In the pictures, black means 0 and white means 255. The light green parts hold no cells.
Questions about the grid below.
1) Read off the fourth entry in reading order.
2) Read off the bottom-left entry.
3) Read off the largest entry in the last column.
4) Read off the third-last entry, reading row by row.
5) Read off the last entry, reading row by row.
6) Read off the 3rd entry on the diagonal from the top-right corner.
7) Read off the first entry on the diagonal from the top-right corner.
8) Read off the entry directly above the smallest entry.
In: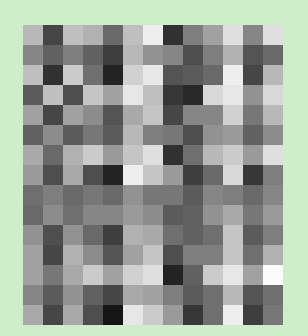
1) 177
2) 169
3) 251
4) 238
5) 119
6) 238
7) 223
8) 70

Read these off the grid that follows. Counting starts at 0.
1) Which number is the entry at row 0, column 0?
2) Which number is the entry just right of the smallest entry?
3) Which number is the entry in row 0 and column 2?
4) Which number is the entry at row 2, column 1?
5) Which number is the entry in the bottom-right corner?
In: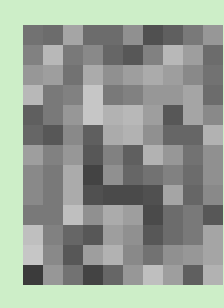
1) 114
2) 151
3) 165
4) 158
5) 178

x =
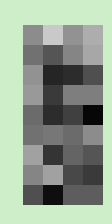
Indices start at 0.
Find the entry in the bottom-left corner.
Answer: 79
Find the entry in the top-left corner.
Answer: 140
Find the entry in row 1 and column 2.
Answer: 133
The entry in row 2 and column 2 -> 44
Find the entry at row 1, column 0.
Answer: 113
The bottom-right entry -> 93
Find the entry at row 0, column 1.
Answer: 201
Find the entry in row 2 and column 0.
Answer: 146
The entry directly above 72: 100
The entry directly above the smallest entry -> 126
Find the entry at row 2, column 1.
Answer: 37

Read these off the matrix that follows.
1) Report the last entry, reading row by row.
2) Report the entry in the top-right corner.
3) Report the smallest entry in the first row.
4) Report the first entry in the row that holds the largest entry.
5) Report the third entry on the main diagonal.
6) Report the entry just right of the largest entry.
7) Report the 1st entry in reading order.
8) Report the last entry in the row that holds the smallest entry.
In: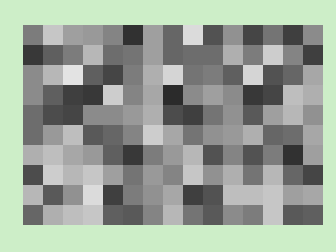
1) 95
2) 139
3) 49
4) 139
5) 227
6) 95
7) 124
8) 175

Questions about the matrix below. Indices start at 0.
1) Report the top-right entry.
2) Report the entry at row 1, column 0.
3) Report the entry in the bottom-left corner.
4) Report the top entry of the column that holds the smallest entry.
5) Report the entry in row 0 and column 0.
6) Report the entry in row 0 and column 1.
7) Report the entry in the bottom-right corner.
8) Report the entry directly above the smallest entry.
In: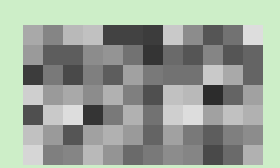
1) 221
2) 154
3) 214
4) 85
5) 169
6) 133
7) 177
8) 201

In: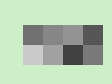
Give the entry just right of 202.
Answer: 161
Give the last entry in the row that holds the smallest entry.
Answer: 121
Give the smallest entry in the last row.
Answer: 65
